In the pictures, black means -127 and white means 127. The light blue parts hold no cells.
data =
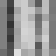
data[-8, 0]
9
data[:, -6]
[67, 34, 51, 40, 30, 36, 40, 95]
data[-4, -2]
63
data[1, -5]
76
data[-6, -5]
75
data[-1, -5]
38
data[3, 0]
0
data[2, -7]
-51
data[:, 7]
[-7, -9, -3, -7, -7, -7, -7, 11]
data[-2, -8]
0
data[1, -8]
0
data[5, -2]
79
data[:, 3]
[76, 76, 75, 79, 84, 79, 66, 38]
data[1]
[0, -72, 34, 76, 71, 23, 62, -9]
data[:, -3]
[-36, 23, -19, -12, -1, 26, -38, -12]
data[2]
[0, -51, 51, 75, 48, -19, 35, -3]
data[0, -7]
-60

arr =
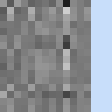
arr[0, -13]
24
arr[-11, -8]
-19
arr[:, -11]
[28, -26, -13, -12, -10, 13, 18, -21, -17, -23, -9, -6, -15, 13, -9, -10]
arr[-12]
[-23, -9, -10, 7, -9, 14, 20, 5, 8, 25, 4, -8, -4]
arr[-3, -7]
-32
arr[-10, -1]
-3
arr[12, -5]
-10
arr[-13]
[-9, -7, -12, 5, -11, 18, 7, 2, -8, 27, -16, -4, -8]
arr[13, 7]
-23
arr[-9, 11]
-2
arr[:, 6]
[-11, 5, 2, 7, 20, -5, -14, 1, 10, 20, 16, 9, -7, -32, -15, -15]
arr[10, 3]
7
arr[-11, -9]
-5
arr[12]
[-13, 32, -15, -14, 29, -12, -7, 12, -10, 40, 2, 1, 12]
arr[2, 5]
-16
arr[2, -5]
2
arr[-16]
[24, -37, 28, 1, -28, -19, -11, -26, 13, -97, 8, -2, -13]
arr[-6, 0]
-16
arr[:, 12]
[-13, 21, 16, -8, -4, -1, -3, 0, -5, -1, -7, -10, 12, -16, 0, 5]
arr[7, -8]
14
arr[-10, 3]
-6
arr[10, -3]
-2
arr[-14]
[-24, 30, -13, -12, 30, -16, 2, 14, 2, 35, 18, -2, 16]
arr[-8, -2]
-5
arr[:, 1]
[-37, 48, 30, -7, -9, -11, -14, 14, 0, 5, -13, -17, 32, -20, 13, 20]
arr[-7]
[-29, 5, -23, 5, 1, 21, 20, 14, -3, 65, -6, -7, -1]
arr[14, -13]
6
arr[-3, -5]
-21
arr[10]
[-16, -13, -9, 7, -14, 15, 16, 2, 3, 19, -2, -7, -7]

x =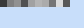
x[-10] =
-70
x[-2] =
91
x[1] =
0

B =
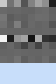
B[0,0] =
73
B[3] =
[-14, -31, -1, -34, -22, -27, -24, -43]
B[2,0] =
-9
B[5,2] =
20
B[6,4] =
-30
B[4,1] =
-25
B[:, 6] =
[14, -20, -19, -24, -24, -77, -24, -24, -19]
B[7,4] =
-26
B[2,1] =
-35
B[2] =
[-9, -35, -28, -31, -23, -18, -19, -28]
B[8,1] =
-24
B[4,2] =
-26
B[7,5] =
-26
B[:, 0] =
[73, -22, -9, -14, -24, 115, -31, -26, -21]
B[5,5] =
43
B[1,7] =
-30
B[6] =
[-31, -23, -36, -59, -30, -60, -24, -38]

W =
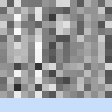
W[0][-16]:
72
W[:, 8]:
[87, -21, 59, 77, 80, -46, 32, 10, 11, -5, 52, -36, -15, 65]
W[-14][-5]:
-37
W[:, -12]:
[-8, 25, -18, -4, -3, 34, 15, 10, 5, 25, 5, 19, 45, 16]
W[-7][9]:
-19
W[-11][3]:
-5
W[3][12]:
32
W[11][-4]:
11
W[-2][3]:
11
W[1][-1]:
-43
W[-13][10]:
12
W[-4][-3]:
10
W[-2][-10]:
64
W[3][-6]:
32
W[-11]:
[79, -27, 58, -5, -4, -27, 29, 23, 77, 96, 32, -28, 32, 13, -42, 82]
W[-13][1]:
60
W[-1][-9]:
-41
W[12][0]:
-8
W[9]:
[18, 15, -56, -6, 25, -75, 60, 88, -5, 32, 41, 51, -16, 24, 14, 85]
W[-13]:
[-19, 60, 19, 59, 25, 101, 0, -15, -21, -38, 12, 36, 17, 19, 71, -43]
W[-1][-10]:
-14
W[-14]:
[72, -32, 96, -5, -8, -9, 21, 10, 87, 89, 12, -37, 49, 19, -22, 55]
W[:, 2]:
[96, 19, 119, 58, 121, -8, 89, 54, 66, -56, 114, 1, -84, 107]
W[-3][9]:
-55
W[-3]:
[-21, 64, 1, 43, 19, 94, 23, 8, -36, -55, 2, 59, 11, 28, 60, -36]
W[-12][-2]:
30
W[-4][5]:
115
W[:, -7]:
[89, -38, 36, 96, 56, -46, -21, -19, -16, 32, 13, -55, 5, 23]
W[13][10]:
7

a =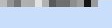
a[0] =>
59
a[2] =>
-10
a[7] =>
-37
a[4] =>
46
